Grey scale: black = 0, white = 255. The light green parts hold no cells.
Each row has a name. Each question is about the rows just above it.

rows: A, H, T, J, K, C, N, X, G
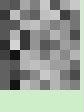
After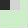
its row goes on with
[ 54 148  86 107 158 137]
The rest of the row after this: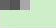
[127 200  86 168 200]
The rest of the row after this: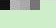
[168 137 180]
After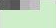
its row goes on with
[180 158 158 107]
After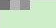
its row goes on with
[127]

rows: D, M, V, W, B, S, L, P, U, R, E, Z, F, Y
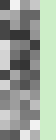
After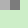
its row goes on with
[124]
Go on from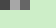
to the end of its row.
[90]
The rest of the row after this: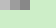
[242]
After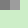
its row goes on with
[177 148]
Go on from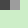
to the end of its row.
[102 157]
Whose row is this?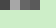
P
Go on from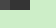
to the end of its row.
[148]

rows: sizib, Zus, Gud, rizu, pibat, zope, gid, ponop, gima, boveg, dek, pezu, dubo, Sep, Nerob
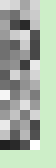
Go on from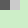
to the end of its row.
[71]
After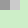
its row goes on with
[223  80]
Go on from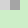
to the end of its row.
[212]

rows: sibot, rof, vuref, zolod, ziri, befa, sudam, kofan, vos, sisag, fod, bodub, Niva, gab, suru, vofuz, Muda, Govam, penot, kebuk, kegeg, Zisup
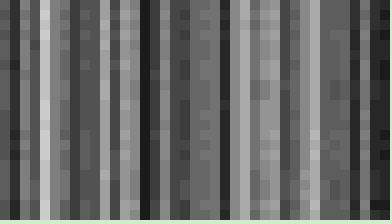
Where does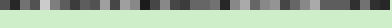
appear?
Zisup
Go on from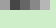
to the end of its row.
[ 93 102 102  39 126  39  27]

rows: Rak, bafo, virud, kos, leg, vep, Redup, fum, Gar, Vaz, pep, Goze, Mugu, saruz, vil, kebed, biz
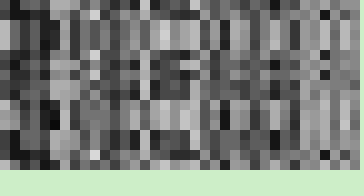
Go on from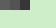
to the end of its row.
[ 44  54 154  83 115 145  93  72 125  72 115 135 125 154  21 145  83 125]
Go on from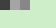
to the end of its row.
[173 115 154 135]
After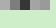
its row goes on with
[173 115 184 115]
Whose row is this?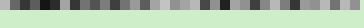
leg
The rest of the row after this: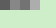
[ 93  83  44  44  54 145  63 103 145  93  72 125  83 115 125 115 145  21
 154  72 135]
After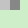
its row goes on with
[164 184  72 154  33 173 154  72 125 173 125  54 154 135 184 115 184 145]
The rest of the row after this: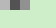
[ 33 154 145  63 125 173 125  54 145 135 184 115 173 125]

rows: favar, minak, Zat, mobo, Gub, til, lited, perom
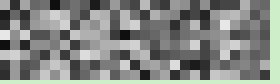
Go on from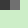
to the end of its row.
[ 69 123 123 209  46 154 165 133 220  46  27  46 123  92 123 133 112 176]
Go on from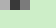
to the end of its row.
[154 176 176 198 209 133  81 133 112 143 209  69 133 186 209 165 123 103]
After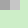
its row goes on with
[176  57 112  69 123 123 209  46 154 165 133 220  46  27  46 123  92 123
 133 112 176]

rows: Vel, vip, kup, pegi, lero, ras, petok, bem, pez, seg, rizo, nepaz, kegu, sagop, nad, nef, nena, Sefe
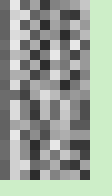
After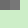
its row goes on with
[174  78  55 163]
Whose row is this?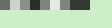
nad
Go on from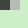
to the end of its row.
[108 208 130  78]
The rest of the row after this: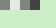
[153]

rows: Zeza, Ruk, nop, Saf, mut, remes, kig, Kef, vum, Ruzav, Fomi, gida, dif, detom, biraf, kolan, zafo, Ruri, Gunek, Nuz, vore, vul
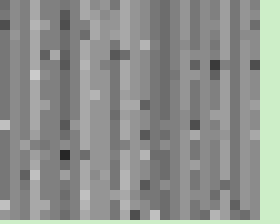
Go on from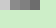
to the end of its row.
[128 168 149 149 119 168 149 139 119 109 119 149 149 139  97 158 119 149
 139]
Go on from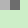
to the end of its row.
[109 128 149 119 139 128 158 119 149 139]
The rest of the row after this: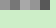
[119 109 128 149 168 139 139 149 119 149 168]
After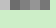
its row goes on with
[109 180 158 119 109 139]
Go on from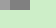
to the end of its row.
[109 128 168 149 149 119 168 149  88 119 109 128 149 168 139 139 149 119
 149 168]

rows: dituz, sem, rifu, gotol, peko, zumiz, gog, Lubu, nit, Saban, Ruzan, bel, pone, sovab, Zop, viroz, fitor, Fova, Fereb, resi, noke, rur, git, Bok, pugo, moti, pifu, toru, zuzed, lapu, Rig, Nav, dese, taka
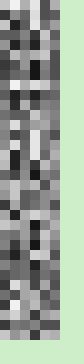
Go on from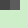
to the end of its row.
[229 121  80]
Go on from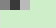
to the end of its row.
[140]
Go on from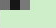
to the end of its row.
[80]
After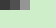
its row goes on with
[ 22 130  80]
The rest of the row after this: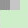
[ 92 102 140 149]
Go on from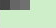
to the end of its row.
[ 22 121  80]
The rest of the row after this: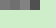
[80]

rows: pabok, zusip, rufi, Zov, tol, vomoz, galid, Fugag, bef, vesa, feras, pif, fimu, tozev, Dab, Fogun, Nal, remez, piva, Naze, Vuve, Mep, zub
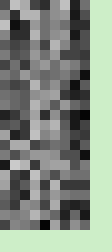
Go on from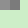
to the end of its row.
[79]
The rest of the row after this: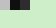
[152 112 133 112  45  45]
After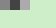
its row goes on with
[45 33 45]

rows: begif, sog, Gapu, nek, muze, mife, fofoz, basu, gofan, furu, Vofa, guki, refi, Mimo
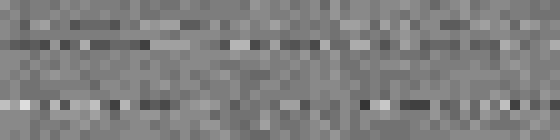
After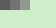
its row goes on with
[104 137 149 125 137 160 137 114 125 114 125 114 160 160 149 104 160 125
 160 104 137 137  92  92 104 149 160 137 149 104 160 149 125 137]
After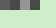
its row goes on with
[104 172  83  83 104 104  92  64 160 160 160 160 137 125 114  83 181 181
  73 104 160  92  83 104  73 172 104 104 172 172 114  83 114 160 137  92
 104 104  92 137  92 104  92 172 149 104 125 137 172]
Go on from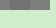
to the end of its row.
[137 125 125 137 125 137 125 137 114 114 137 125 137 137 149 125 137 125
 125 125 125 137 125 114 137 149 137 125 125 125]
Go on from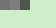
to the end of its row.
[104 104 104  83 125 114 160 149 160 160  92  92 114 149 104 137 149 125
 137 160 137 114 125 114 125 114 160 160 149 104 160 125 160 104 137 137
  92  92 104 149 160 137 149 104 160 149 125 137]
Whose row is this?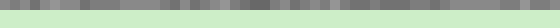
basu
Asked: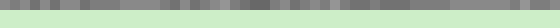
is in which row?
Mimo

